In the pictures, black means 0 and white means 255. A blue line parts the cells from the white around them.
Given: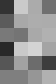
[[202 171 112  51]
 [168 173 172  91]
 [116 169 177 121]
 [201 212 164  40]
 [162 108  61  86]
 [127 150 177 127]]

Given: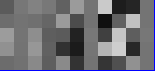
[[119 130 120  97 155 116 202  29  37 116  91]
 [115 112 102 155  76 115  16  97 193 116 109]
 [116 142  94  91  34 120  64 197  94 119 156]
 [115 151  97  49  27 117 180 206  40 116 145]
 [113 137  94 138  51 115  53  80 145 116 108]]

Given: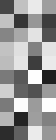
[[193 234 158  70]
 [ 53 151  61 194]
 [169 227  81 133]
 [223 129 227 194]
 [228  61 234 188]
 [ 89 254  31 122]
 [ 98  81 155 208]
 [252 155 254 122]
 [ 35 158 129 183]
 [ 96 235 151  44]]

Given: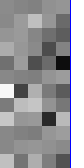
[[133 129 145 149 139]
 [155 191 150 106 137]
 [154 134 111  93 149]
 [151 138  76 131 172]
 [156  78 107  13 112]
 [130 127 148 156 136]
 [ 66 176 122  91 247]
 [189 197 147 119 123]
 [150 153  41 186 199]
 [129 125 150 157 136]
 [147 150 145 138 136]
 [116 174 126  82 192]]

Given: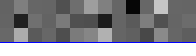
[[127 102 101  80 110 158 128 102   6 103 197 102 101  99]
 [ 32 112  99 122  80  78  28 101  90 126  81 101 108 100]
 [172  90 103  78 123 134 177 101  96  72 138 102  94 104]]

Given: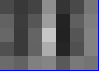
[[ 56  67 142  52  73 118  73]
 [ 60  86 157  35  95 126  98]
 [ 58 100 199  34  85 130 103]
 [ 58  99 173  37  80 130  80]
 [ 98 128 133  89 121 116 107]]

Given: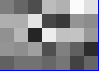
[[102  77 188 177 251 225 125]
 [174 228  71  57 148 140 175]
 [183  37 236 193 195 153 145]
 [142 160  79 128  96  43 148]
 [114 114 103 118  66 101  97]]

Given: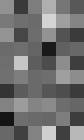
[[ 58 125 175 118  88 145]
 [111 107 212 159 133 121]
 [ 70 109 147  83  59 148]
 [110 100  26  97 104 107]
 [198  93  76 141  62 110]
 [126 106 110 159 141 112]
 [ 92 106  86  78  59  52]
 [156 132 139 109 102 130]
 [110 106 103 125  61  20]
 [ 64 130 207  63 184 104]]

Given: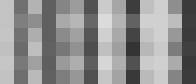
[[112 179  96 133 156  82 203 166  61 192 207 142  59 195]
 [127 142  95 169 182 103 219 180  98 208 208 189  62 195]
 [114 174  95 139 161  85 208 169  68 196 208 152  59 197]
 [107 190  98 119 146  78 192 159  52 183 202 124  64 192]
 [121 160  94 154 174  94 214 175  81 203 208 171  57 198]
 [110 185  97 125 151  80 198 163  57 186 204 132  59 194]]
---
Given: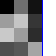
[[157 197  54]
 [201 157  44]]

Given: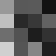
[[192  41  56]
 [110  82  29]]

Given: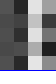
[[ 74  66 194]
 [ 78  47 224]]

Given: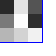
[[121 253  46]
 [182 211 241]]

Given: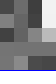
[[128 101  66]
 [ 65  99 133]]

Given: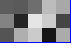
[[131  36 229]
 [ 84 175 203]]
